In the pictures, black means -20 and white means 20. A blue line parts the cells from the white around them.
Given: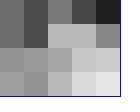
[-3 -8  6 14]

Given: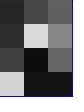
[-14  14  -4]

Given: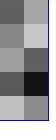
[-5 11]

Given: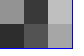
[ 3 -7]

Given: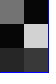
[-2 13]

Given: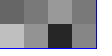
[-4  3]
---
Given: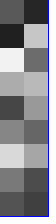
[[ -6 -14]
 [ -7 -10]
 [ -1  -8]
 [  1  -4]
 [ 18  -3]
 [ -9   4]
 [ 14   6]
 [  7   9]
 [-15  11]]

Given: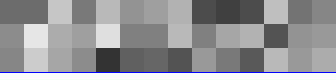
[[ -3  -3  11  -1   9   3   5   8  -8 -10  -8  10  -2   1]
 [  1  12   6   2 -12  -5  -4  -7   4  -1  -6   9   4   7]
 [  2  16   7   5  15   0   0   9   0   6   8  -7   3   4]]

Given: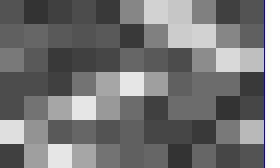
[[ -7 -12 -10  -8 -11   1  13  11   0 -10  -7]
 [ -8  -8 -10  -2   6  16   5  -5  -3  -3 -11]
 [ -1  -6 -11 -10  -9  -4  -6  -8   2  14  10]
 [ -5  -4  -6  -7  -6 -11   0  12  13   1  -5]
 [ -8  -2   6  16   4  -3 -10  -3  -3 -12  -9]
 [ 15   3  -6  -4  -7  -5  -9  -9 -11  -1   9]
 [-10   5  16   6  -2  -5  -4 -12  -4  -9  -7]]

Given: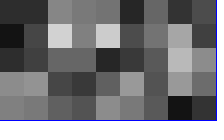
[[-13 -13   1  -1  -2 -14  -4 -12  -8]
 [-13 -10  -4  -4 -14 -11  -6   9   2]
 [-17  -9  13   0  12  -8  -2   6 -10]
 [  0  -1  -5  -7   2  -1  -6 -17 -12]
 [  2   3  -9 -11  -5   4  -7   4  -3]]

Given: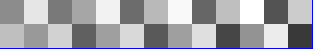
[[ 10   4  13  -5   5  14  -6   5  15  -9   3  17 -11]
 [  2  16  -1   6  18  -3   9  19  -4  10  20  -7  12]]

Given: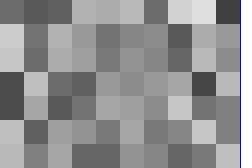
[[ -3  -6  -5   8   7   9  -3  13  15 -10]
 [ 10  -5   5   3  -1   6  -1   1  11   0]
 [ 11  -3   7   5  -1   3   1  -4   9   2]
 [ 12  -2   8   4  -2   1   2  -6   7   4]
 [  9   0   6  -4  -4   3   1  -4  -1  10]
 [ -8   6  -6  -2   6   5   2  11  -2   0]
 [ -8  10  -3  -5   4   2   4   6  -9   9]]

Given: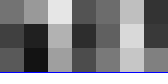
[[ -6 -17   5  -8  -1  11   0]
 [-10 -15   8 -13  -5  14 -11]
 [ -2   4  16  -7  -3  10 -12]]
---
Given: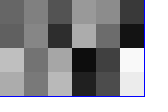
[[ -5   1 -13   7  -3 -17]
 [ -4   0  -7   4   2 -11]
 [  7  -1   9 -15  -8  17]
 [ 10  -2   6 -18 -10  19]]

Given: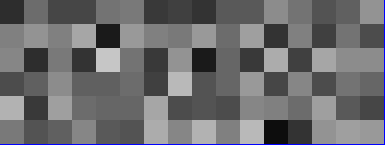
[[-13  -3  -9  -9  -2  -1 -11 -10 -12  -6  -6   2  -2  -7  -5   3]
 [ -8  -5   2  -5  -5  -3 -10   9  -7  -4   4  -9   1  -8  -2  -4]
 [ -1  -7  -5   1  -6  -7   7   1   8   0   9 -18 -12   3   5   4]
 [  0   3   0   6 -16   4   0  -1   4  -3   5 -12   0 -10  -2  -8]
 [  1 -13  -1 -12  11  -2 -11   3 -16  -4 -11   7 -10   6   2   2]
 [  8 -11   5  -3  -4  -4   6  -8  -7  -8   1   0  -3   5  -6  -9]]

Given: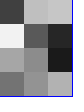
[[-10  10  11]
 [ -2   3   8]
 [  6   2 -16]
 [ 18  -6 -14]]

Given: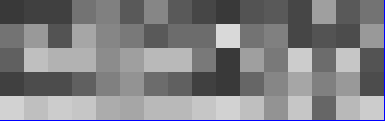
[[-11 -10 -10  -2   0  -6   1  -6  -9 -11  -7  -6  -9   5  -6  -2]
 [-10  -8  -8  -5   0   3  -3  -5 -10 -11  -4   1   6   0   4  -8]
 [ -5  10   8   8   2   5   9   9  -1 -11   5  -1  12  -3  11  -7]
 [ -2   4  -7   6   1  -1  -6  -3  -3  14  -2   0  -9  -7  -8   4]
 [ 13  10  12  11   7   6   9   9  11  13  10   3  11  -4   9  12]]

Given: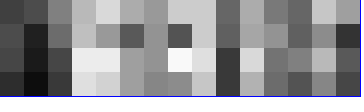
[[-13 -18 -11  15  13   5   1   2  11 -11   8  -3  -7   1  -9]
 [-10  -8   0   9  14   7   4  12  12  -4   7  -1  -4  11   5]
 [ -9 -16  -9  17  17   5   3  19  15 -11  14  -2   0   9  -6]
 [ -8 -15  -3  10   4  -6   3  -7  12  -5   6   3  -5   2 -12]]

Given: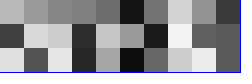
[[-10  14  12 -13  11   4 -16  18  -5  -6]
 [  9   4   1   0  -3 -17  -2  13   3 -11]
 [ 15  -7  16 -14   6 -18  -4  12  17  -6]]
